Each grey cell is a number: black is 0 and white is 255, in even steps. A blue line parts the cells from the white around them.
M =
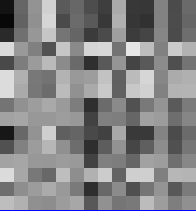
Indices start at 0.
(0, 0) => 19
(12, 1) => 167
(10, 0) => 81
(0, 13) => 106
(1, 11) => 130
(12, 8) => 99
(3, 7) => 216
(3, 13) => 178
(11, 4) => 156
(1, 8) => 176
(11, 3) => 151
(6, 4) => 187
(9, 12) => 75
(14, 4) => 156
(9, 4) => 95
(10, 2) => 156
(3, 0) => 218
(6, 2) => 119
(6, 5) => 145
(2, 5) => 101
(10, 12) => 80
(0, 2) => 147
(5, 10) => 214
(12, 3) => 104
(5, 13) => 176
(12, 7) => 204
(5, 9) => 187
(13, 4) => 153
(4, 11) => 140
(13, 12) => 88
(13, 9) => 79
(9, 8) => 168
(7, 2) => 157
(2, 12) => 75
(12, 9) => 207

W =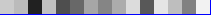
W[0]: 203
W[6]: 166
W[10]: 88
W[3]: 193
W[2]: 33

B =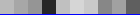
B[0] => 186
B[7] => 135
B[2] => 149
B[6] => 201

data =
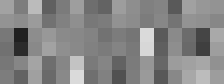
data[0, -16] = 162
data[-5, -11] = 143
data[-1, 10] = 154
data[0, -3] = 161
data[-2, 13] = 161
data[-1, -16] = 125
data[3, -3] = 105
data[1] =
[147, 141, 155, 114, 129, 143, 120, 124, 146, 140, 124, 135, 116, 147, 144, 135]
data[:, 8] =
[157, 146, 124, 132, 98, 81]
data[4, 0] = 119
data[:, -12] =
[123, 129, 138, 143, 134, 137]
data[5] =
[125, 99, 160, 106, 137, 218, 111, 129, 81, 125, 154, 88, 136, 168, 188, 157]
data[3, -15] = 43
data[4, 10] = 150
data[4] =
[119, 134, 164, 110, 134, 195, 122, 133, 98, 123, 150, 103, 156, 161, 167, 145]
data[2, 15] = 169
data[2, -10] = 131
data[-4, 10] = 218
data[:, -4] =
[89, 116, 138, 142, 156, 136]
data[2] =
[120, 32, 141, 152, 138, 136, 131, 114, 124, 117, 218, 90, 138, 108, 69, 169]

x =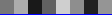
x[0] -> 119
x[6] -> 32
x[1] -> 172

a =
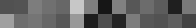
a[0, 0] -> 81
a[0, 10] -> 108
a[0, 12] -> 31
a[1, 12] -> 95
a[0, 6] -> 127
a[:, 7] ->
[22, 78]
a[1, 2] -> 117
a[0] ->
[81, 83, 125, 112, 103, 199, 127, 22, 129, 87, 108, 92, 31, 121]

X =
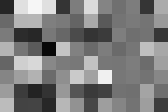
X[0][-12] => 38
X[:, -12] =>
[38, 105, 123, 180, 101, 133, 156, 188]
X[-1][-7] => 146
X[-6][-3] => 111
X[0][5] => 125
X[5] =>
[133, 159, 178, 107, 143, 202, 162, 240, 119, 123, 115, 135]
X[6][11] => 110
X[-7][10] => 116
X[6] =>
[156, 60, 35, 51, 152, 85, 58, 65, 114, 112, 164, 110]
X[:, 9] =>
[125, 122, 111, 118, 125, 123, 112, 115]
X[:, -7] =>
[125, 100, 75, 129, 120, 202, 85, 146]
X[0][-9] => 224
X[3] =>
[180, 117, 91, 8, 196, 129, 106, 125, 106, 118, 191, 167]
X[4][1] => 207
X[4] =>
[101, 207, 216, 136, 123, 120, 194, 119, 118, 125, 108, 160]
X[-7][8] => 116
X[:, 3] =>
[224, 127, 120, 8, 136, 107, 51, 39]
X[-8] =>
[38, 224, 246, 224, 52, 125, 219, 132, 112, 125, 53, 171]
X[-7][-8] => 122

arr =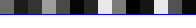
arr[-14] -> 107
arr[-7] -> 232
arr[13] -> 10
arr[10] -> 21

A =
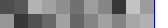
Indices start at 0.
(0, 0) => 78
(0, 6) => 157
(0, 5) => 113
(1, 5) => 102
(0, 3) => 162
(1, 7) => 162
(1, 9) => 166

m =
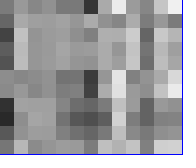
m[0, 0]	123
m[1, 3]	157
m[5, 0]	141
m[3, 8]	150
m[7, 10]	99
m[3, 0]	93
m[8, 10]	99
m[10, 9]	195
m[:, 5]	[121, 150, 143, 154, 149, 116, 128, 109, 87, 112, 154]
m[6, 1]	152
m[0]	[123, 153, 135, 145, 121, 121, 53, 170, 235, 155, 134, 197, 240]
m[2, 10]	101
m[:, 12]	[240, 123, 181, 159, 166, 216, 234, 145, 131, 148, 209]
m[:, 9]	[155, 172, 204, 195, 198, 129, 154, 155, 125, 137, 195]
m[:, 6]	[53, 171, 128, 156, 146, 60, 66, 102, 79, 102, 124]
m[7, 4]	133
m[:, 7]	[170, 145, 175, 171, 171, 150, 172, 123, 94, 121, 191]
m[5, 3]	146
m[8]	[41, 142, 165, 161, 115, 87, 79, 94, 209, 125, 99, 129, 131]
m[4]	[83, 188, 150, 155, 162, 149, 146, 171, 158, 198, 110, 189, 166]
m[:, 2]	[135, 159, 148, 150, 150, 140, 135, 160, 165, 157, 139]
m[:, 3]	[145, 157, 155, 154, 155, 146, 145, 160, 161, 156, 149]
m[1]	[102, 169, 159, 157, 162, 150, 171, 145, 134, 172, 124, 152, 123]
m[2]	[67, 193, 148, 155, 158, 143, 128, 175, 174, 204, 101, 200, 181]
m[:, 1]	[153, 169, 193, 186, 188, 135, 152, 162, 142, 146, 183]
